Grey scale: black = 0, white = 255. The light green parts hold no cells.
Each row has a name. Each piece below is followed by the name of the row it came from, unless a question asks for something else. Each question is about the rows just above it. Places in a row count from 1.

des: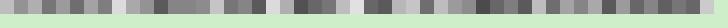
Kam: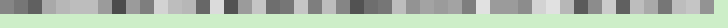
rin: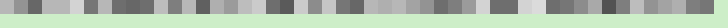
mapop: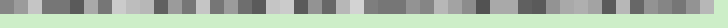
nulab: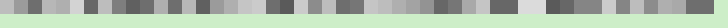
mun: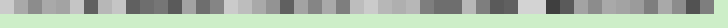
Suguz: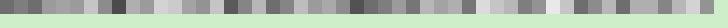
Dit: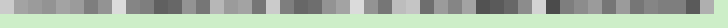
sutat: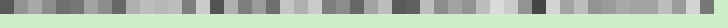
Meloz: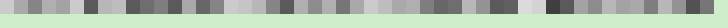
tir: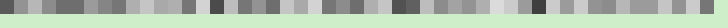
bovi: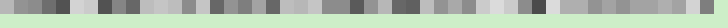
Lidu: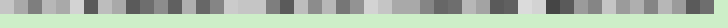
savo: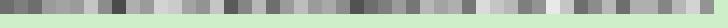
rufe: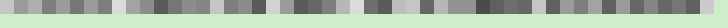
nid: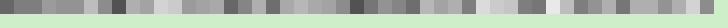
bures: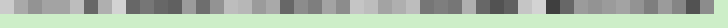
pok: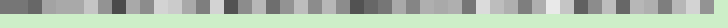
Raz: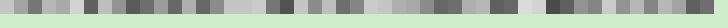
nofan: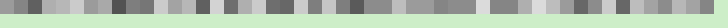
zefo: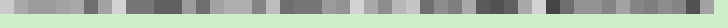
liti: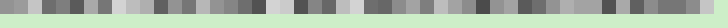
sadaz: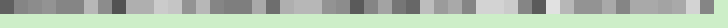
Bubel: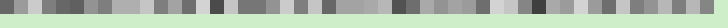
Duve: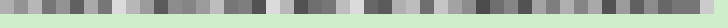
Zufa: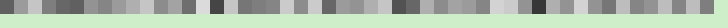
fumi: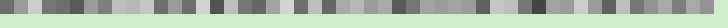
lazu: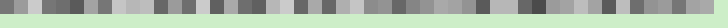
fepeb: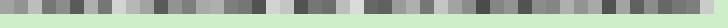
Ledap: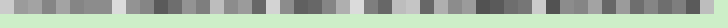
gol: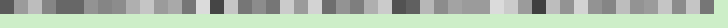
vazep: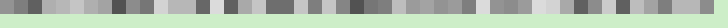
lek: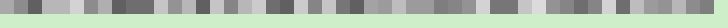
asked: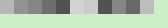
liti
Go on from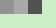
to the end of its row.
[163  96 140 103 118 126 203]

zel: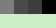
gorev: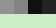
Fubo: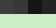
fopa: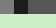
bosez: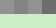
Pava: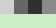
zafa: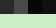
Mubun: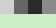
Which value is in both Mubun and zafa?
[42]
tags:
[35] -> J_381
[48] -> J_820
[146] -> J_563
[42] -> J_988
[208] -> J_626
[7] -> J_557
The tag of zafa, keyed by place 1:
J_988
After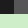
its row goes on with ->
[86]
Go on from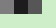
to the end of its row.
[86]

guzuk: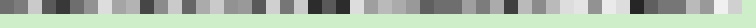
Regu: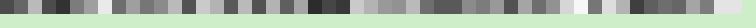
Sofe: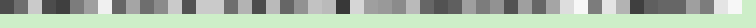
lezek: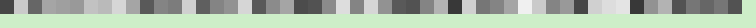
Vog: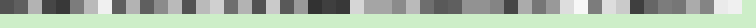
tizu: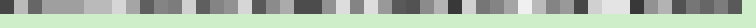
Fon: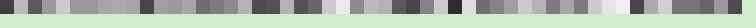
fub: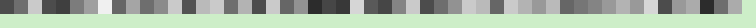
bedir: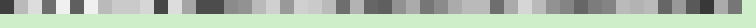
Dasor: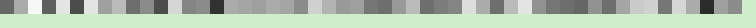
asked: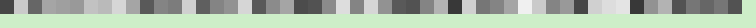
lezek
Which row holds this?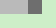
bedir
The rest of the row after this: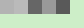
[ 56 171 118]
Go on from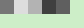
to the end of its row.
[110 102 165 124 228 228]
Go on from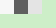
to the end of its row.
[ 76 228 159 186 110 139  76 214 132 139  50 171 165 159 171 165 139 208
 179 153 159 118 110 153 186 110 124 132 221 171 110 186 228 146 118 110
 102 146 110 165 202 208 118 214 171  44 159 139]

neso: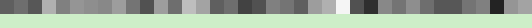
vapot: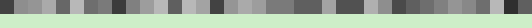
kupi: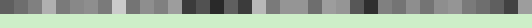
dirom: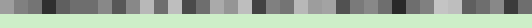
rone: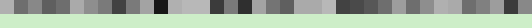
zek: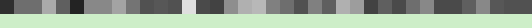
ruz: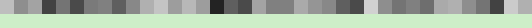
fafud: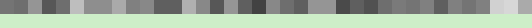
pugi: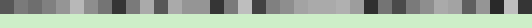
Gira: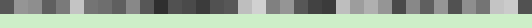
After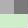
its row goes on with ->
[136 142 122 203 116 142 128 157  59  81  41  95  59 184 122 149 149 110
 157 149  87  47 128 116 142 116 142 149 122 110  95  66 157]
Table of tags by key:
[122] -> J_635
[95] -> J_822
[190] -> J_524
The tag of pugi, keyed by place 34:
J_822
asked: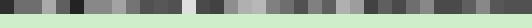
zek
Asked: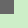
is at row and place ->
vapot, 5
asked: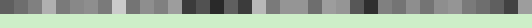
kupi
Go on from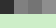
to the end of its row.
[116 142 149 122 110  95  66 157]

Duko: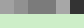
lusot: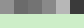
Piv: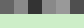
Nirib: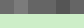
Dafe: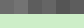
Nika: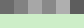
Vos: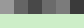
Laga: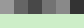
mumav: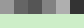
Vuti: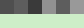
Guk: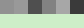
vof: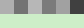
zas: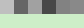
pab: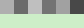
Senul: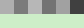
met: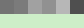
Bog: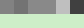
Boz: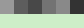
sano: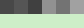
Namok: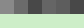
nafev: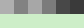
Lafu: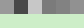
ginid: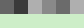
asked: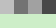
pab
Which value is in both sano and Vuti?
[145]
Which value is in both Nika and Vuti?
[93]

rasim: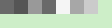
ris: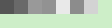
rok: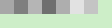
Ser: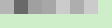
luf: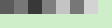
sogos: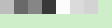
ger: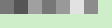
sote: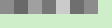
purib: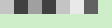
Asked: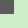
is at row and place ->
luf, 1
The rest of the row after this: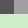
[119 153 226 140]
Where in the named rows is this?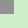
ris, 4
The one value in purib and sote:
[160]
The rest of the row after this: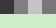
[211]
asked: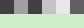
purib

